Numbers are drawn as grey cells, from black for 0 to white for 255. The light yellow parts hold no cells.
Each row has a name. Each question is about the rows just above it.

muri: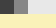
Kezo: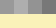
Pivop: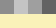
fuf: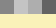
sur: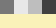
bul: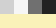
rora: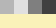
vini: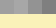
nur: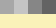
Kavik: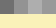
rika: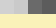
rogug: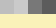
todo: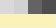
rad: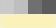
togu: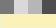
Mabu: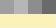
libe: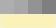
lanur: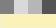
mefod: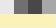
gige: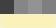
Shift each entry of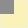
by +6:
[147]
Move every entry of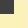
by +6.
[70]
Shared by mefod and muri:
[232]
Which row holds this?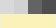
todo

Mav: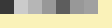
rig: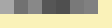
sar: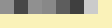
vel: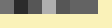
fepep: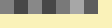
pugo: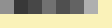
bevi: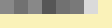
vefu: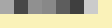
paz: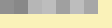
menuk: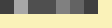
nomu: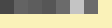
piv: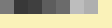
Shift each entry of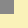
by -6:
[130]
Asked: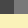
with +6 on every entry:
[ 77 127]
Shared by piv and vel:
[175]
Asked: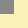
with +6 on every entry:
[142]
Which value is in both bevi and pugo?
[113]

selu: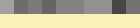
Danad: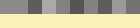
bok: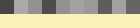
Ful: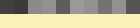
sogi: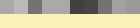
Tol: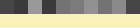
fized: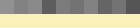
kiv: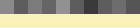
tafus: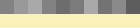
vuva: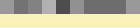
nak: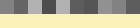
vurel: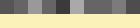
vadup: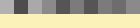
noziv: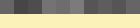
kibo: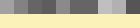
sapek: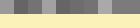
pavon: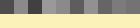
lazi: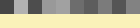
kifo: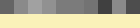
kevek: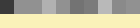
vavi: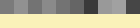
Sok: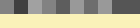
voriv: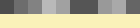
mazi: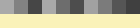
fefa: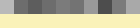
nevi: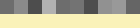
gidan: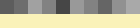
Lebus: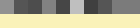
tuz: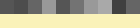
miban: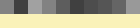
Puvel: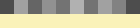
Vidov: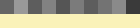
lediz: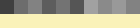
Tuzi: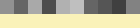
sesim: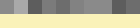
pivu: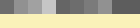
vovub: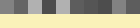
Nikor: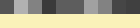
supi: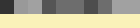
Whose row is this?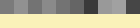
vavi
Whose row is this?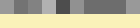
vuva
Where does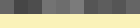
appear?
noziv

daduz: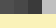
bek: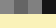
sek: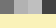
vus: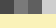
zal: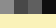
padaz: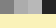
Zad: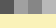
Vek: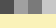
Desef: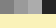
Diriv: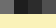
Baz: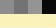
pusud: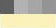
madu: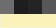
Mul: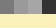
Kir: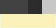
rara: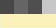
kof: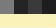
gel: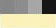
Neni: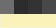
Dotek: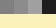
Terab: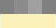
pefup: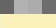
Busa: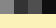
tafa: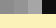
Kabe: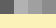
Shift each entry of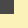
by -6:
[66]
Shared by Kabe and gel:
[140]
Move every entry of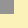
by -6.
[142]
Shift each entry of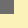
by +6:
[115]

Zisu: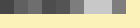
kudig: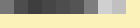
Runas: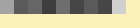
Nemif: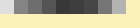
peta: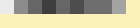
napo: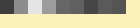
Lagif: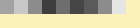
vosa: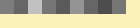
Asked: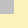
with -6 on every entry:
[186]
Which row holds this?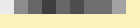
peta
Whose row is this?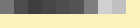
kudig
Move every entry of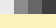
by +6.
[241 146 108  68]

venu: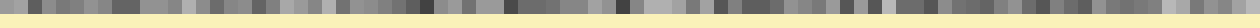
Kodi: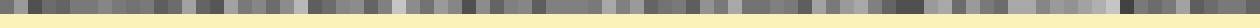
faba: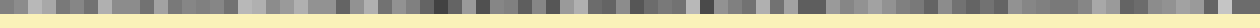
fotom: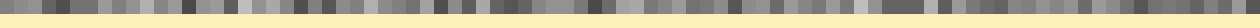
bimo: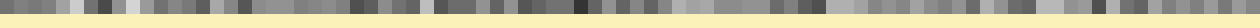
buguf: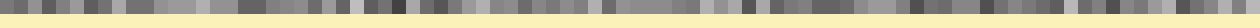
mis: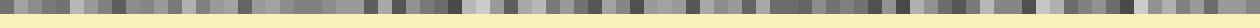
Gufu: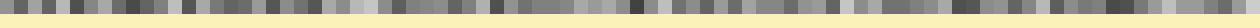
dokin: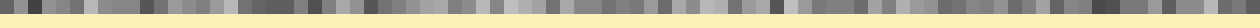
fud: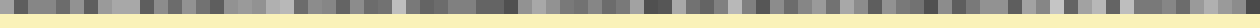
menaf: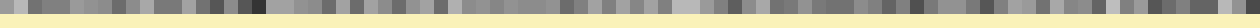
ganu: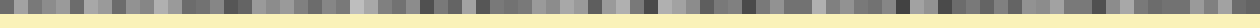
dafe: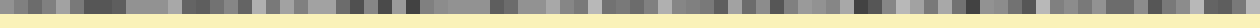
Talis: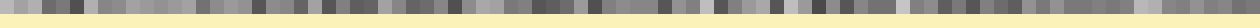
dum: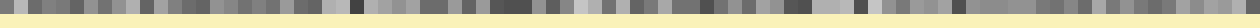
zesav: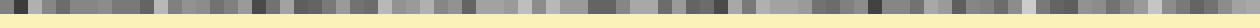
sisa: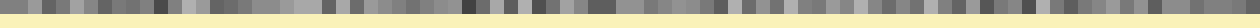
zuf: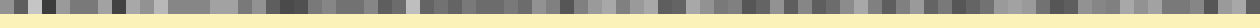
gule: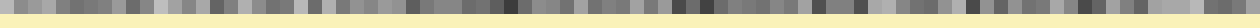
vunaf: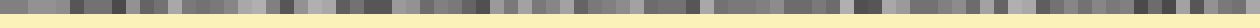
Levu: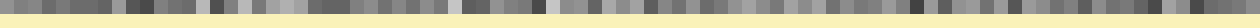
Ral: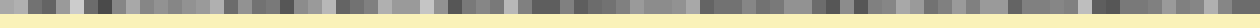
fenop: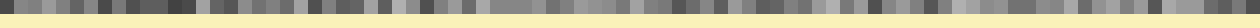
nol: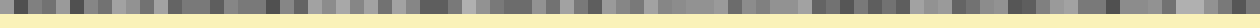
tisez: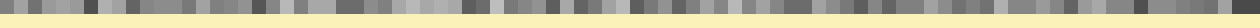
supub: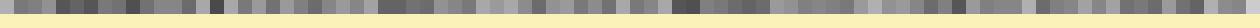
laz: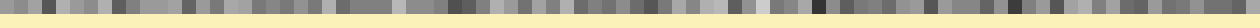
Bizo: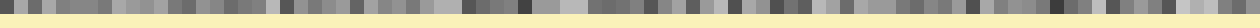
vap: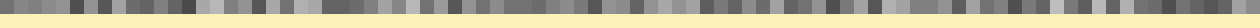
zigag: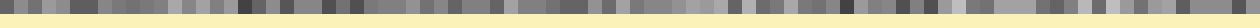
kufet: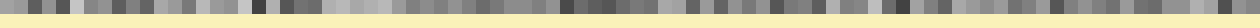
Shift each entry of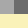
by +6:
[174 114]
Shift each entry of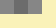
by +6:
[140 114 140]
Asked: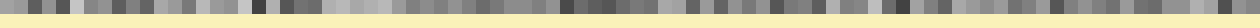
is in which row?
kufet
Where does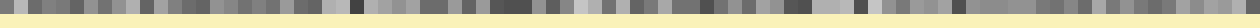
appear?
dum
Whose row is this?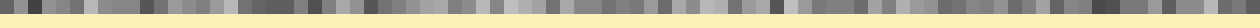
dokin
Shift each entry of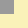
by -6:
[148]

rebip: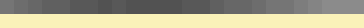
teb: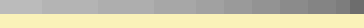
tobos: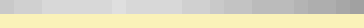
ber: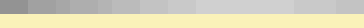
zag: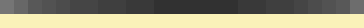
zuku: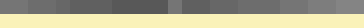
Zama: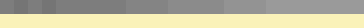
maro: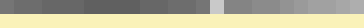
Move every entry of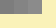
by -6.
[119 126 133]
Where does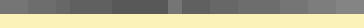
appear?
zuku
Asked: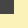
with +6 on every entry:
[75]
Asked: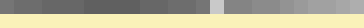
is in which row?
maro

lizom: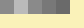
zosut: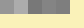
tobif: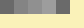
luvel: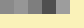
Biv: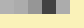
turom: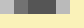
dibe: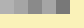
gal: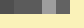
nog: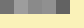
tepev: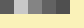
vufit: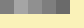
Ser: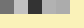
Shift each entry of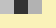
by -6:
[187  45 172]
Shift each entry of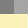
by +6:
[132 171]
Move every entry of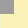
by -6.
[151]

